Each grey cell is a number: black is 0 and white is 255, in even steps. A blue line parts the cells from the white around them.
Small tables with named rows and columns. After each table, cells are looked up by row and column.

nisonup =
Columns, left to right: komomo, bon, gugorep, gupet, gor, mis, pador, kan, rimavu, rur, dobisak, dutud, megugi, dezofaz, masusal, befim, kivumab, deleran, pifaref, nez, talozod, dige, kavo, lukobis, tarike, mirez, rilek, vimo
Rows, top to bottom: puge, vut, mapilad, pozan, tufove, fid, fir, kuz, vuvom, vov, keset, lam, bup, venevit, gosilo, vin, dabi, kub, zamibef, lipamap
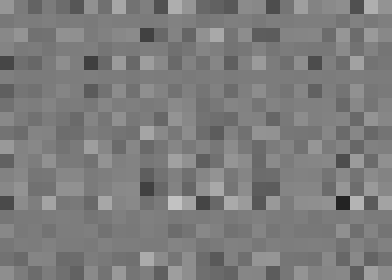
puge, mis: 86
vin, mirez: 129
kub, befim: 122
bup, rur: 131
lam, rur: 131
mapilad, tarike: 150

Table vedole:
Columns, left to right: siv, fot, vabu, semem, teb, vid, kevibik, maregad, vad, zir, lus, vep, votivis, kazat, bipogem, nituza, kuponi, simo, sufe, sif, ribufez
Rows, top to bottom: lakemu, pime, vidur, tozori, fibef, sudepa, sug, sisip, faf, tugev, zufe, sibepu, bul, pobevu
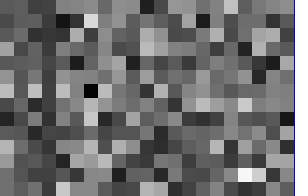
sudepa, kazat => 103
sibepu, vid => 166
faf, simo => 87
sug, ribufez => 127
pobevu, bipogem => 96
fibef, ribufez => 168
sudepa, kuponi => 118
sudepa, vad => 150
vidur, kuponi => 73
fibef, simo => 89
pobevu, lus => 180
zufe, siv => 180
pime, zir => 92
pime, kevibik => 217
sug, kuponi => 88
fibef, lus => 102
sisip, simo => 201
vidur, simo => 111
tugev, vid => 78

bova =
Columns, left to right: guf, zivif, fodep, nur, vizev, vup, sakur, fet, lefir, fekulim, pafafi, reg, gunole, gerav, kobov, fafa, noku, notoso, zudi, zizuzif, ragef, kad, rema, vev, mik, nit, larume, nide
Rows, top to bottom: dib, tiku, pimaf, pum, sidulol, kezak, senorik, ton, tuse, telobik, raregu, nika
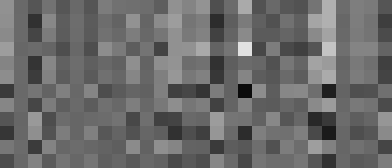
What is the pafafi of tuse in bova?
111
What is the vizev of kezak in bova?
92
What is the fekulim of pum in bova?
93
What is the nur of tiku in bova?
136
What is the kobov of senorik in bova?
53
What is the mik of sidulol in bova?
102
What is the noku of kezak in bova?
98
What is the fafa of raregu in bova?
58
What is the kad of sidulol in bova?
101
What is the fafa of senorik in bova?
124

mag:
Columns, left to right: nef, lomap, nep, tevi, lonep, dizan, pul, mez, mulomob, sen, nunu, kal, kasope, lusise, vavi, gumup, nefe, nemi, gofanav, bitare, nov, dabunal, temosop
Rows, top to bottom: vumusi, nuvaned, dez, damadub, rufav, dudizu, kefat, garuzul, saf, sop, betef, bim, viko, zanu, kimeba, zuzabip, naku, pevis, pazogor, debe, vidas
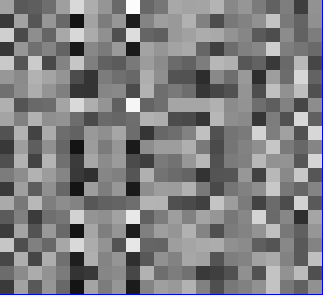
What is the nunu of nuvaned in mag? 132
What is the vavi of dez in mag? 172
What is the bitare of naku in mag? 192
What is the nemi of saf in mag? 138
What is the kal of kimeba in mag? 179
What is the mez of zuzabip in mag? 143

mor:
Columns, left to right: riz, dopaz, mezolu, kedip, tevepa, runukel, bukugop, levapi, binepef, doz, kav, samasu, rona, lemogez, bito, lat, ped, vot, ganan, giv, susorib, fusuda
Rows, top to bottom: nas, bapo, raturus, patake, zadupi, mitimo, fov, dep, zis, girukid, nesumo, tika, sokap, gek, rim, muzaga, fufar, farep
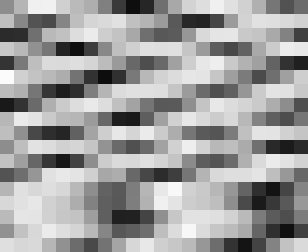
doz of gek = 125
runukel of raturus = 221
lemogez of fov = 155
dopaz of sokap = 110
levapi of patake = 136
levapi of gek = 98
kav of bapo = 180
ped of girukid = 124
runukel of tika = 66
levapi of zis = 103
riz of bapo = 191
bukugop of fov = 126
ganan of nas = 176
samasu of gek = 232
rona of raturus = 91
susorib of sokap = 152

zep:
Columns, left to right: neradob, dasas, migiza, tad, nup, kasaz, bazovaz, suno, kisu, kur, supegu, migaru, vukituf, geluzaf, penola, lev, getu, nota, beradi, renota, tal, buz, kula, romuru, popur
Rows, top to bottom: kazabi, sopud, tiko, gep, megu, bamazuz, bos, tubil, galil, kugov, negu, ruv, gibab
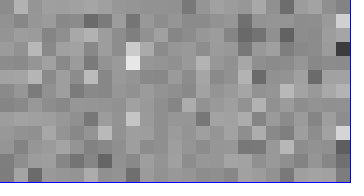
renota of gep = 159
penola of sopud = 139
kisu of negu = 143
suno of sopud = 123
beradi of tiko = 115
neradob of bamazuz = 162
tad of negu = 155
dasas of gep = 146
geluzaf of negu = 149
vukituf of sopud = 149

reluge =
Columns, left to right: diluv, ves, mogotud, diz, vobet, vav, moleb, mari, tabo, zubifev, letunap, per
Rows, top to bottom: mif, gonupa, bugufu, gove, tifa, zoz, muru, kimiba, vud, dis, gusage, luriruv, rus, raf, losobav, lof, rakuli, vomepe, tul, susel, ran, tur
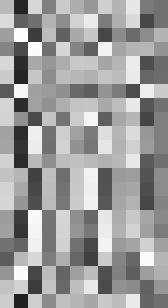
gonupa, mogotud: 112
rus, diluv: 194
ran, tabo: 145
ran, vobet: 105
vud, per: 128
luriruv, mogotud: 185
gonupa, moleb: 235

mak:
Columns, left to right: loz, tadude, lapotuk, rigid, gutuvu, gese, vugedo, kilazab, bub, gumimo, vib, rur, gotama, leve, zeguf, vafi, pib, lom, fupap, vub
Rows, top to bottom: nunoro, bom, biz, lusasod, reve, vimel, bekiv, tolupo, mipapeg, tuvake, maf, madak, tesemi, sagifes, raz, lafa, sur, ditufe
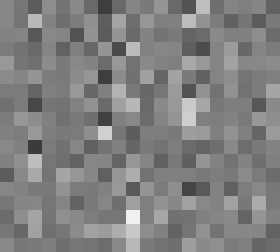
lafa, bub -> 118
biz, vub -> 108
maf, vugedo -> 97
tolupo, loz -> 113
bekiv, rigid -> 127
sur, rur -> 129
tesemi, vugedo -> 135
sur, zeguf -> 145
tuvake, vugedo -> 142
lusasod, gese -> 127
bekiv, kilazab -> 128
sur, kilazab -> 156
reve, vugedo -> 131
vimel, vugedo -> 150
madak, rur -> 97
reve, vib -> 138
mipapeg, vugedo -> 111
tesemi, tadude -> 136
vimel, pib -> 141

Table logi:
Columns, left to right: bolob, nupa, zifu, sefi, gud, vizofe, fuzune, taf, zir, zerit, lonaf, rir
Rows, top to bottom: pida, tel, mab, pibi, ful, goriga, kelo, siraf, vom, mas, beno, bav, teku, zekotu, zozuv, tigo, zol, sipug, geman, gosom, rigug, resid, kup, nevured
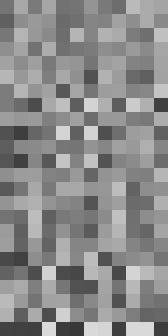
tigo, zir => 192
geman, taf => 81
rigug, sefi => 171
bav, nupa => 64
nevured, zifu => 64
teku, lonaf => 127
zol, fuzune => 91
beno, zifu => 138
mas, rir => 97
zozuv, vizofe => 131
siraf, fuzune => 211
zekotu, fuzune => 148
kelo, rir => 196
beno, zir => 161
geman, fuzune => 188

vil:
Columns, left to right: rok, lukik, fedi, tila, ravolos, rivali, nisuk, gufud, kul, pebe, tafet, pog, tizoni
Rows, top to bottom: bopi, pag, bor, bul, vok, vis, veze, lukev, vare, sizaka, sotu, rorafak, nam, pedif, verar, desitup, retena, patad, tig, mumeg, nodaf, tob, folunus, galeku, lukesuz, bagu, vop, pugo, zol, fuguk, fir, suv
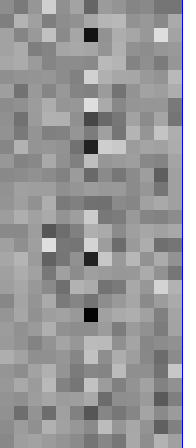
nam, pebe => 139
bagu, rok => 174
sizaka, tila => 128
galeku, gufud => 156
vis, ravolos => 140
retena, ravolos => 110
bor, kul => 173

